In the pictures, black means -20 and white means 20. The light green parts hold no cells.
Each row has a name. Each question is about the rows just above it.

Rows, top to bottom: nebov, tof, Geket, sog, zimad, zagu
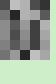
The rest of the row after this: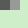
[-10   8]
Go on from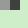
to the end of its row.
[8]
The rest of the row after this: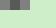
[-10   4]
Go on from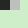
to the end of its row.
[6]
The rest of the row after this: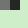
[ 8  6 -6]

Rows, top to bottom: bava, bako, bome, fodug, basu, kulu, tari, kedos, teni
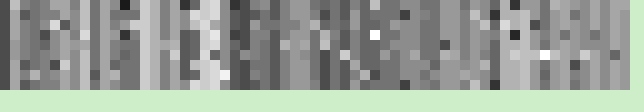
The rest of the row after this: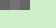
[ 4 -4 -4 -2  4  2  2 -2 -2  4  4  0  4 10 -4 14  8 10 -8 -2  4  6  4  2
  6  2  6  4]
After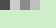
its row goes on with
[-2  6 -4 -2 -2 12  8  0  6 -6 10 12 14  2 -6 -8 -2 -2 -6  0  4  4 -2 -8
 -2 -6  6 -4 -4 -2 -2  2  2  2 -4  4  4  2  4  8 -4  8  8 10  4 -2  4  6
 -8  2  6  2  6  4]

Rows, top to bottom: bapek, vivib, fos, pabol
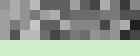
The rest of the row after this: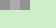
[  9  -5  -5  -5   5  -5  -9   7  -1 -11   1]
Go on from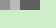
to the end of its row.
[ -5   5  -5  -9   7  -1 -11   1]

